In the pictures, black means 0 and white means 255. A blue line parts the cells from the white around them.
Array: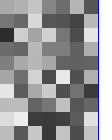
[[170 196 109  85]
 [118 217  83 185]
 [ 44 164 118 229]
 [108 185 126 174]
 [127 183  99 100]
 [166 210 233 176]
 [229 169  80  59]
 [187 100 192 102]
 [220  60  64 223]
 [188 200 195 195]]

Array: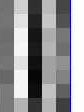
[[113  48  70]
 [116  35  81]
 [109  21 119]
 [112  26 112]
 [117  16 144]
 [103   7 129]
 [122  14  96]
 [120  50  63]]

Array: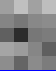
[[159 161]
 [133 136]
 [ 96 119]
 [165 134]
 [141 139]]

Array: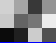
[[209  56]
 [201 118]
 [ 11 204]]

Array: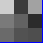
[[206 162]
 [122  43]
 [106  78]]

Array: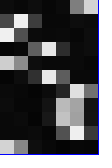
[[ 12  13  11 211]
 [ 71  61   8  11]
 [240  11  10  13]
 [  5  95  45  13]
 [206  13   9   7]
 [  5  48  93   9]
 [ 10   5  36 113]
 [ 12   7 186  18]
 [  9   5 194  19]
 [  9  11  81  57]
 [211  14   4   6]]

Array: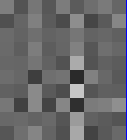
[[126 118 124 110 102]
 [ 80 128  75  70 134]
 [107 111 103  99  96]
 [106 125 102  86 103]
 [103 117  82  83  92]
 [109  62 115 129  89]
 [ 97 138  77  85  95]
 [119 138 134 123 143]
 [104  99  85  97  84]
 [ 86 133  80  67 105]]

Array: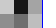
[[203 164]
 [142 190]]

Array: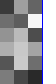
[[ 58 100]
 [110 246]
 [147  77]
 [174 164]
 [ 85 110]
 [124  41]]
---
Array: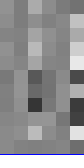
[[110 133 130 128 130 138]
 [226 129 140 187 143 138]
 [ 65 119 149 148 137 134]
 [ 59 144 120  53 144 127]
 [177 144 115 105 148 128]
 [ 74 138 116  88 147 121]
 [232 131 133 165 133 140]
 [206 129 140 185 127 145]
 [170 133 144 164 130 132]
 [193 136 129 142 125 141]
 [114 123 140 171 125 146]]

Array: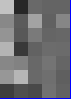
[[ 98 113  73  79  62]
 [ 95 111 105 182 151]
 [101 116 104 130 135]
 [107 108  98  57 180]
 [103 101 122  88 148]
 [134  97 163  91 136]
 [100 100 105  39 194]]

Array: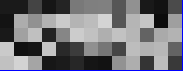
[[ 57 189  52 174 146  18  21  39  27  23 165 211 193]
 [ 99 183 178 189  69 118 144  60  41 197  21  17 202]
 [179 170  99 182 194 175 193 204 134  35 192 161  25]
 [159  12 197 181  85 212 188 180 203 178 145 173  19]
 [ 75  18  25 145  86 128 127 121  36  22  68  26  26]]

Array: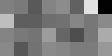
[[152 124 124 134 138 114  87 137]
 [171 119  78 102 156 116 121 132]
 [138 119 134 113 110  94  94 190]
 [  2 226  97 140 132  89 122 128]]

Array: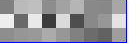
[[158  98 108 129 151 171 153 150 142]
 [227 151 137  78 219  60 233 105 238]
 [167 136 137 181 162 141 191 186 128]]

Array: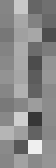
[[149 137 162 134]
 [146 239  88 138]
 [135  98 159 181]
 [139  55 207 136]
 [140 157 134 121]
 [138  98 177 134]
 [151  92 166 147]
 [148  76 170 137]
 [124 108 172 131]
 [ 77 167 160 119]
 [104 130 167 131]
 [112 101 200 133]]

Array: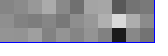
[[115 136  27 129 148 133 148 130 159 147 148]
 [139 173 217 176 152 142 120 134 125 130 143]
 [121 115  88 166 164 112 137 171 152 139 133]]

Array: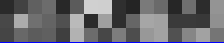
[[117 162 134  81 162 152  77 125  71 108 178  63  96  92 104  69]
 [144  56  58  58 162 166 102  46 160  43 186  80 100 112 172  72]
 [148  44 111  38 106 122  36  47 207 208  91  40 108  96  66  42]]

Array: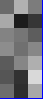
[[168  46 109]
 [217  50  85]
 [175 134  91]
 [135 112 141]
 [ 93 118 131]
 [ 54  28 169]
 [124 177 106]]
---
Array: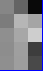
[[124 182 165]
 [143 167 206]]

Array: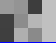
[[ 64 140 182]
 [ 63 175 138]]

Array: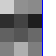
[[ 46  67  30]
 [ 97  85 105]]

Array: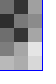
[[ 45 121 139]
 [110  52 166]]

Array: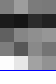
[[ 27  21  44]
 [ 96 134 143]]

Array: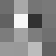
[[ 97 247  49]
 [124 164 125]]

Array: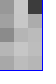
[[161 199 172]
 [139 181 187]]

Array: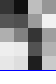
[[ 85  79 155]
 [175 129  52]]

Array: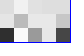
[[229 187 232]
 [ 47 250 154]]
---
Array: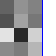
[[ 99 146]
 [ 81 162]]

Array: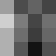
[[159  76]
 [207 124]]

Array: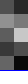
[[ 81  40]
 [145 121]]

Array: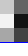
[[201 100]
 [242  19]]

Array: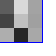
[[ 93 217]
 [ 67 192]]

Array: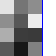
[[227 117]
 [142  87]]
